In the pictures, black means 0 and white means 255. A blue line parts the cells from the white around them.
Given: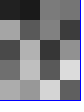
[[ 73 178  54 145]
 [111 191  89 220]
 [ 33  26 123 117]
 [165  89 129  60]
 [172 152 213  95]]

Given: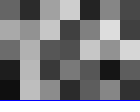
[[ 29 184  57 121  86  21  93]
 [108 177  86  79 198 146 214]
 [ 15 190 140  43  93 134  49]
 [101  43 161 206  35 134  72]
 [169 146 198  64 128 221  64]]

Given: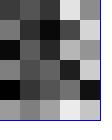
[[119  46   9  71 213]
 [  9  91  38 182 148]
 [ 59  84  53 227 140]
 [  1  53  84 113  17]
 [127  77  98  30 205]
 [155 127 161 235 197]]

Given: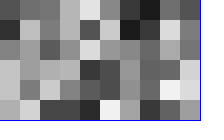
[[176 211  70  70  42 241 164  57  98 158]
 [130 158  91 144 219 151 136 104 170 117]
 [ 83 111 117 182 227 136  57  27 111  83]
 [ 49 190 124 182  83 203  27  57 219 124]
 [196 158 176 182  57  77 151  98 104 211]
 [196 124 203 130  91  77 144 104 241 219]]

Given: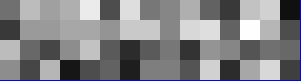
[[188 104  70 141 194  90  44  90 119  51 148 134  84 112 104]
 [ 57 154 154 167 167 148 201 201 134 216 222  98 254 182  77]
 [112 188 160 175 235  77 222 119 134 175  98  57 194 209  16]
 [141  70 182  22  77  98  30 126 126  84 209  44 167 216  63]]

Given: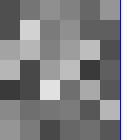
[[149 123  72 103 111  87]
 [137 111 117 123  87 182]
 [ 79 210 123 143  95  95]
 [163 182 129 157 189  79]
 [ 79 117 143 129 103 149]
 [182  72 157 189  58  95]
 [ 58  72 225 111 169  87]]

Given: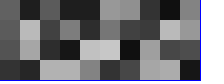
[[ 83 166  45  22 193 199  16 159  71  77]
 [ 91 186  65 125  45 118  65  59 186 152]
 [ 97  30  91  30  30 152 144  51  16 131]
 [ 51  38 178 178 131  51  71 166 172  22]]

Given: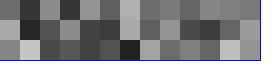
[[133 197  74  88  67  82  33 163 108 127 101 190 147]
 [169  39  82 140  67  61 169  94 147  74  61 101 155]
 [108  54 140  54 147  94 175 108 121 101 133 127 121]]
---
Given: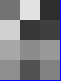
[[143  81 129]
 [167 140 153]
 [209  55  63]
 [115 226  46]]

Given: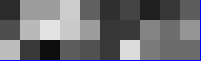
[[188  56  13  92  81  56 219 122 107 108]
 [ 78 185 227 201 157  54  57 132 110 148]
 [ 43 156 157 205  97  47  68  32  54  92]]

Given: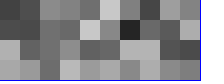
[[168 154 109 185 155 169 137 173 138 126]
 [177  98 112 141  97 103 180 180  83  75]
 [ 76  74 112 105 200 136  37 105  90 173]
 [ 66  78 139 130 111 200 128  70 158 131]]

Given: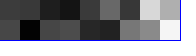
[[ 71   3  70  76  39  34 119 138 245]
 [ 60  57  30  20  58 104  55 216 175]]

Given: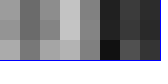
[[171 120 165 179 128  17  80  52]
 [148 107 132 196 132  34  56  41]
 [156 107 141 195 129  32  59  44]]

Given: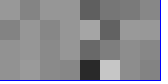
[[146 154 138 135  41 198 141 131]
 [146 150 138 150 105 126 141 135]
 [131 150 135 150 165  98 153 152]
 [152 132 150 150  95 118 122 135]]
